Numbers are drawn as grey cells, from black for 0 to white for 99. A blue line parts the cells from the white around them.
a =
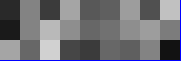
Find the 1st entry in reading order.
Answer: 16
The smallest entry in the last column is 7
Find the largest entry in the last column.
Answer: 75
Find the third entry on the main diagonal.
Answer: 81
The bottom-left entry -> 64
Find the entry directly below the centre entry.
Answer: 23
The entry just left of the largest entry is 40
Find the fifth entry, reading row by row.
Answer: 34

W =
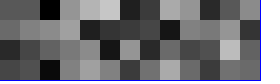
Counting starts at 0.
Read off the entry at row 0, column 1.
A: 34
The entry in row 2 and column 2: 38
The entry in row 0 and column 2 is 0
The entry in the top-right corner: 54
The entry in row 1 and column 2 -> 54
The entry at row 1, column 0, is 41
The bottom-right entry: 41
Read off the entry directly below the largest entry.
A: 20
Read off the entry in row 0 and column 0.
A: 34
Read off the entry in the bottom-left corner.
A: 27
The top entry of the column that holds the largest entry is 77
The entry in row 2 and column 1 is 27
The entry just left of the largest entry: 70
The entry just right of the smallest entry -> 58
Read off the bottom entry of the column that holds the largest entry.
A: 50

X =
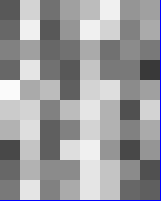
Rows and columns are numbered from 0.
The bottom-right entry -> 37
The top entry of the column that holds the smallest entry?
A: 62
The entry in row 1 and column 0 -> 40
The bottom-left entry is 47
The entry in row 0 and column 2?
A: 44
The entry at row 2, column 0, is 50
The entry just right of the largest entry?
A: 66
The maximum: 97
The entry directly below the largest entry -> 79
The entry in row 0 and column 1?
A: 82
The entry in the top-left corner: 34
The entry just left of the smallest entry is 47
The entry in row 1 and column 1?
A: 93
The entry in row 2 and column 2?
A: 40

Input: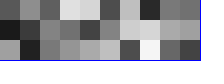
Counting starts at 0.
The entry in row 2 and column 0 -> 62
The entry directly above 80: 74
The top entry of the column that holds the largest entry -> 16
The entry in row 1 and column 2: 51
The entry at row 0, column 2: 37
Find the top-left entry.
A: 34
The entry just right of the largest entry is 40
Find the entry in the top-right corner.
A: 44
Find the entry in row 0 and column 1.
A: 55

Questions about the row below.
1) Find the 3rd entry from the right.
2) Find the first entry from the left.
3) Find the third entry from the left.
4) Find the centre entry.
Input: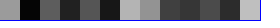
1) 29
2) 60
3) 36
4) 70

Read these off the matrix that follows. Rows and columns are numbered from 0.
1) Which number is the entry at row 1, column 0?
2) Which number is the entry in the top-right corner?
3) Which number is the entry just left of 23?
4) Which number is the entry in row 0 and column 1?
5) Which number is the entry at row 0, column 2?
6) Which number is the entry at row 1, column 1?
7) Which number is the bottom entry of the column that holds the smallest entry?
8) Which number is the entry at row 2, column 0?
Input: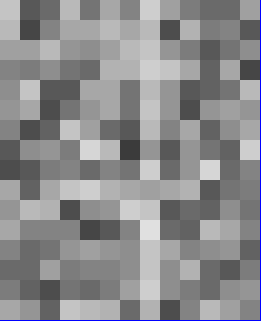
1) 72
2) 62
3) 72
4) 34
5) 41
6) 27
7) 41
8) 62
